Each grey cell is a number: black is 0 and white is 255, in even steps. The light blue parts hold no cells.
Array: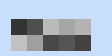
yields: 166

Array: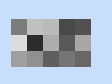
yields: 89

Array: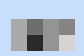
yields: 148

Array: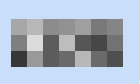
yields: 71

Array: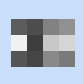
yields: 200

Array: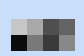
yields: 79
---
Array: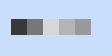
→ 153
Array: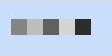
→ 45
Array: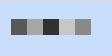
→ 137
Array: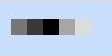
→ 220
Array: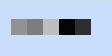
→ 46
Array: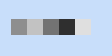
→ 223
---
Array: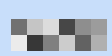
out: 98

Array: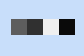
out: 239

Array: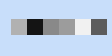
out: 241

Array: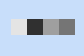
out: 159

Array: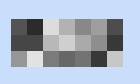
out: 56

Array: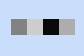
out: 10

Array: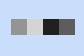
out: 32
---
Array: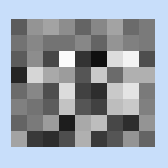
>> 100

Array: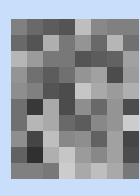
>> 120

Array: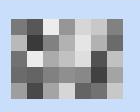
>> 200

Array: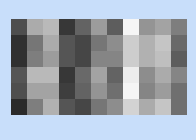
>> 111

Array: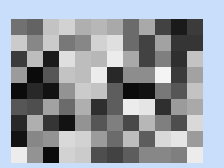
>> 236
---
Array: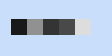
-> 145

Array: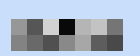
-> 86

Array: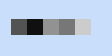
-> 16

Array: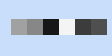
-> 135

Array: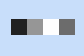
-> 150

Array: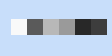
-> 90

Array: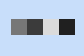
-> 59

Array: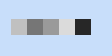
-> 118

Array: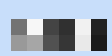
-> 247

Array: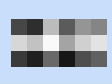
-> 46
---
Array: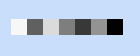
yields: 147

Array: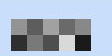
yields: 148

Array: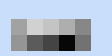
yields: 174

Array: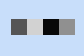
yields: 85

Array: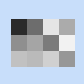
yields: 208

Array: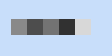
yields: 115

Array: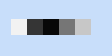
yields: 118

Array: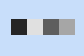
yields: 94
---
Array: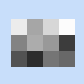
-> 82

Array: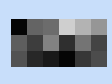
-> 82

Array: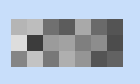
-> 133

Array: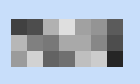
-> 155

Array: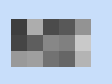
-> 153

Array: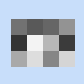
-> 169

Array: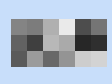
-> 90

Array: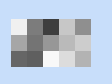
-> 102
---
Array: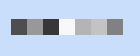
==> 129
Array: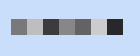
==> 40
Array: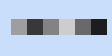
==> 29
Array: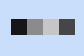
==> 70
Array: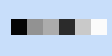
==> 251
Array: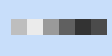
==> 75
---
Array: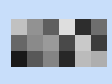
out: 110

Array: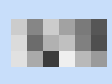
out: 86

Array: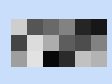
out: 23

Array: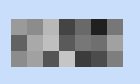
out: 119

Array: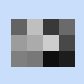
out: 106

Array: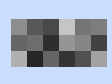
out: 125

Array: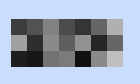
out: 176

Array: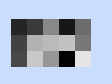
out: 108
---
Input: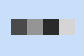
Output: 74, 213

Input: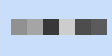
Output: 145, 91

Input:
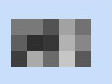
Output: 121, 89

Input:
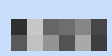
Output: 48, 62

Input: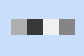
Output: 174, 133

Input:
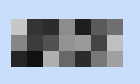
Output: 199, 160

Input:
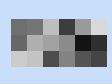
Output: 111, 69

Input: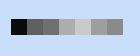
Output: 10, 138
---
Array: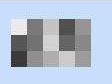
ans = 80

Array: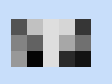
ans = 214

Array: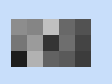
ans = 104

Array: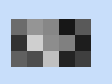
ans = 23

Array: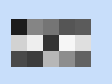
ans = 85

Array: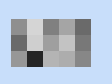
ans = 165

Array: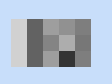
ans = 145
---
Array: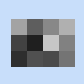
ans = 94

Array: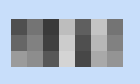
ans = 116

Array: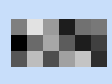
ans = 226

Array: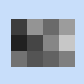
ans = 148

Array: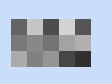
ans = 197

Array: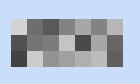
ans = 110

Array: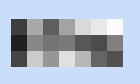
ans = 169

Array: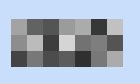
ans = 98

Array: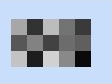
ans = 50

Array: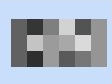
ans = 53
